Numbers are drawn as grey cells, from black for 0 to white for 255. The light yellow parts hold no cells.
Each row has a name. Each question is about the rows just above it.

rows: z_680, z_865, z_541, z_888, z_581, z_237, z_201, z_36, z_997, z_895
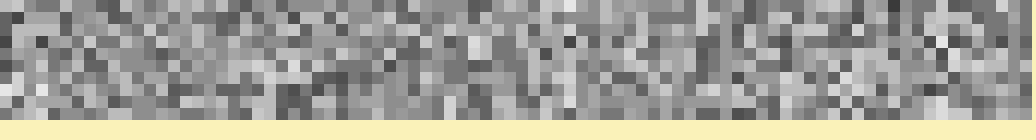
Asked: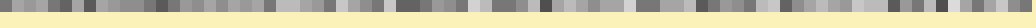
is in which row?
z_581
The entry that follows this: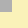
| 165 |
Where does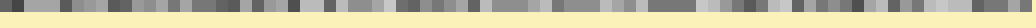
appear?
z_865
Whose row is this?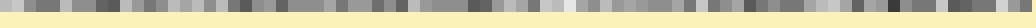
z_680
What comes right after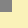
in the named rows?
| 187 |
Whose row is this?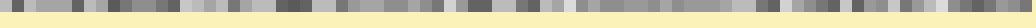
z_997

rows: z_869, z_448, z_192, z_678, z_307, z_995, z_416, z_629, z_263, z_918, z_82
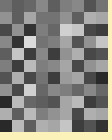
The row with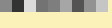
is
z_678
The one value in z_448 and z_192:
| 146 |
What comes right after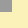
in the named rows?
| 166 |

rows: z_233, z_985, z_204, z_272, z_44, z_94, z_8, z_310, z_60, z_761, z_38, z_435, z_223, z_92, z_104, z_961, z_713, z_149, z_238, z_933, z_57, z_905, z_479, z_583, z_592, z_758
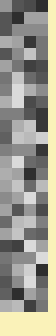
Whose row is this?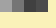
z_94
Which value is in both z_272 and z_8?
| 117 |
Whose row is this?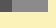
z_204
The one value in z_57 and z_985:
| 162 |
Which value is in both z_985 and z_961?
| 162 |
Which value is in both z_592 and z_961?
| 162 |
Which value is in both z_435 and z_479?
| 207 |

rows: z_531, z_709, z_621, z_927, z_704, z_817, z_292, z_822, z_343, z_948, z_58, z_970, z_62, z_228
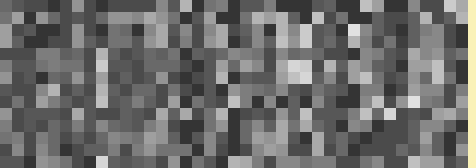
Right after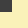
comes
| 96 |
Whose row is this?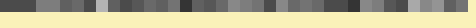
z_704
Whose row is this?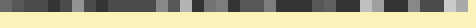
z_531
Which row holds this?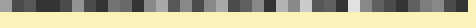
z_621
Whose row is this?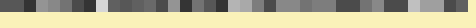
z_228

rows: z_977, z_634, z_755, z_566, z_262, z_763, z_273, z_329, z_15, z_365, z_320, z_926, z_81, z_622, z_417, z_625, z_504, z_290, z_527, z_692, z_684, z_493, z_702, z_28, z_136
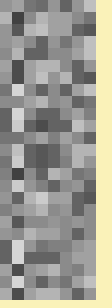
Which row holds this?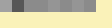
z_527
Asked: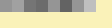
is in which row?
z_977
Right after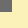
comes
| 149 |
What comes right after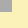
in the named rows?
| 76 |
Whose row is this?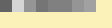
z_684

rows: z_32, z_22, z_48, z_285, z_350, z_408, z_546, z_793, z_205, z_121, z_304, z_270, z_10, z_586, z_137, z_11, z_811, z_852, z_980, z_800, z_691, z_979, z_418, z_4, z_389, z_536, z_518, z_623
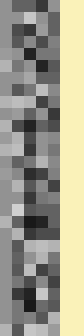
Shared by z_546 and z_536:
| 146 |
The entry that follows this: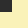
| 66 |
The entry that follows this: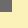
| 88 |
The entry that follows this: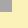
| 98 |
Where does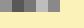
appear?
z_793
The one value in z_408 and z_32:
| 146 |
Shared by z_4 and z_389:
| 146 |

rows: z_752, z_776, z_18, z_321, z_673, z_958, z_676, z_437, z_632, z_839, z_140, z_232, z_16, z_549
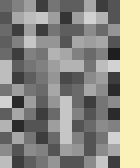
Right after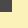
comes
| 84 |
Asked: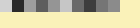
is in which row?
z_632

